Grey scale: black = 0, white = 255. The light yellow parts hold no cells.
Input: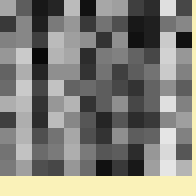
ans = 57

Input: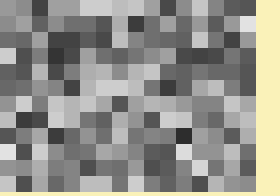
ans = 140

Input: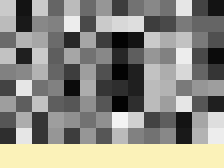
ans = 187

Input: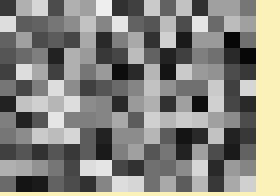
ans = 221

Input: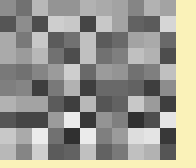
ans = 85

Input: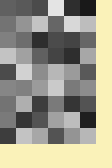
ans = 115

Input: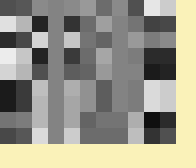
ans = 224
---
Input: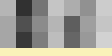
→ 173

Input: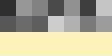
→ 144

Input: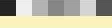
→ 159

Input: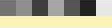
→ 85

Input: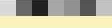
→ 145

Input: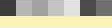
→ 225

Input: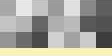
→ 224

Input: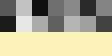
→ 138

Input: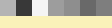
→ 142
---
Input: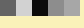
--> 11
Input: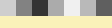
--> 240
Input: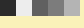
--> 96
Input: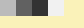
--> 97
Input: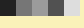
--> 155
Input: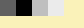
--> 1
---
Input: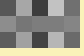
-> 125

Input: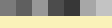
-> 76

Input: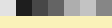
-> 100

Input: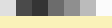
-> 108

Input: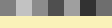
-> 79

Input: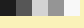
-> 211

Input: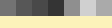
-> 52

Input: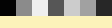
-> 85

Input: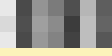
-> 139

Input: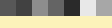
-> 101
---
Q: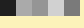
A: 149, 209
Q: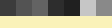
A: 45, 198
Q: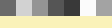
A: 85, 251
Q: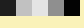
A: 228, 228
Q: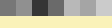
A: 106, 203
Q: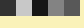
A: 22, 200
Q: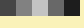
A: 195, 195
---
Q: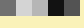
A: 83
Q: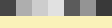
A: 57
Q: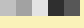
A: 87
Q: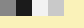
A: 201
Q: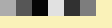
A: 125
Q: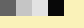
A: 8
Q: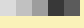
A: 91
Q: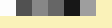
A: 158
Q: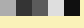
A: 16
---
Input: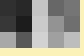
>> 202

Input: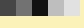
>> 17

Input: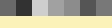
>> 161

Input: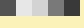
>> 211

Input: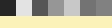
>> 150

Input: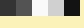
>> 249

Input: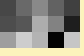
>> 173

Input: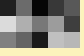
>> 120

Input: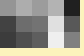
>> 115

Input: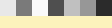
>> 79
